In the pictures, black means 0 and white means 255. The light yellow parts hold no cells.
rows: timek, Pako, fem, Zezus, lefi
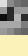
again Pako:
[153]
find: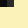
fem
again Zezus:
[168]
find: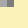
Zezus

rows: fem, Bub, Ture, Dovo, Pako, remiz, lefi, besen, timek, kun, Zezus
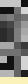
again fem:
[197]
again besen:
[114]
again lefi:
[168]

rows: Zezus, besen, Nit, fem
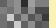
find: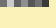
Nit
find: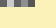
fem
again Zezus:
[127]
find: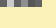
fem
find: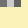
Nit

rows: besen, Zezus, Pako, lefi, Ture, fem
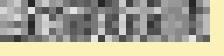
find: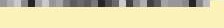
besen
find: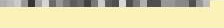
Ture

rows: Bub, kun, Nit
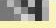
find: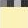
Bub
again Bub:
[183]

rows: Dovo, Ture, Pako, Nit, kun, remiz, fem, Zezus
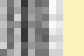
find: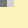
Zezus
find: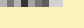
remiz
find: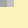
Zezus

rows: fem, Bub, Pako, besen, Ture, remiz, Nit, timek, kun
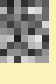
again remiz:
[196]
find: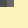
Nit
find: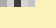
kun
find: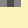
Ture
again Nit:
[77]
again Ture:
[133]

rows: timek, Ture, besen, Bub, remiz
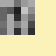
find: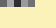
besen
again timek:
[169]
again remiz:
[47]
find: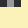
remiz
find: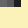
Ture
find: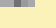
timek

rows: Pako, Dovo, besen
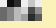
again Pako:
[238]
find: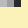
besen
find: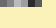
besen
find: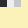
Pako

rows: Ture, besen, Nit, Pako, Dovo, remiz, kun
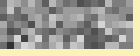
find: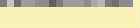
besen
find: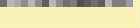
Ture
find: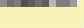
Ture
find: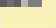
Ture
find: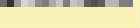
kun

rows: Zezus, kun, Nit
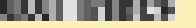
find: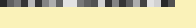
kun
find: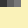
Nit
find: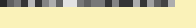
Zezus

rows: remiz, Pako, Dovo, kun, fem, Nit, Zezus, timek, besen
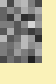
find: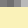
Zezus
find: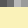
Nit
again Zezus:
[140]

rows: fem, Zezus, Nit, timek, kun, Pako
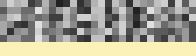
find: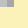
Zezus
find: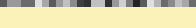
Zezus
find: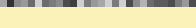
kun
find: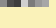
kun
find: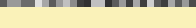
Pako

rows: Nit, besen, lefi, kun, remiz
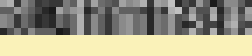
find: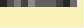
besen
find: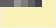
besen
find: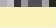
besen
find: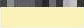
besen

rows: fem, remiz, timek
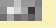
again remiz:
[140]
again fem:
[153]

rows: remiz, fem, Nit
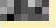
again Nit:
[84]
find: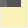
Nit
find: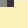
fem
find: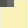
Nit
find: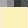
fem
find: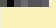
Nit
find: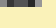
fem

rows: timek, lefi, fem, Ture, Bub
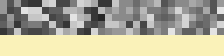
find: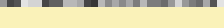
lefi
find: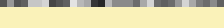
fem
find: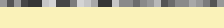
timek

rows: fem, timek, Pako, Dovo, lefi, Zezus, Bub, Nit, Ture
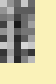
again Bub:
[200]
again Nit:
[53]
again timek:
[92]
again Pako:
[131]
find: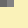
Pako
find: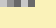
fem

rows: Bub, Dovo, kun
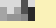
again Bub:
[218]
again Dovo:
[164]
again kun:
[148]

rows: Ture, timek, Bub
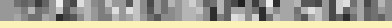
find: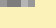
Bub
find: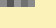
timek
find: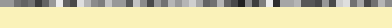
Ture
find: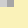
Ture

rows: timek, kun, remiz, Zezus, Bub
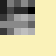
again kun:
[41]
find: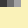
remiz
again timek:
[84]
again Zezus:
[137]

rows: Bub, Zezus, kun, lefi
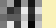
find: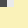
Zezus
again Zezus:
[49]

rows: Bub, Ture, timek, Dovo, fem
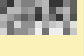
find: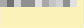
Dovo
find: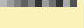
timek
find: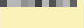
Ture
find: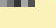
timek
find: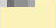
fem

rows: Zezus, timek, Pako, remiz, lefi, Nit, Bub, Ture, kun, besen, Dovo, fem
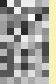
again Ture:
[181]
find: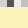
Nit
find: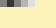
remiz

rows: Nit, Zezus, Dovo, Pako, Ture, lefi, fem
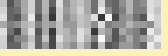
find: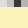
Ture
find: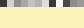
Dovo

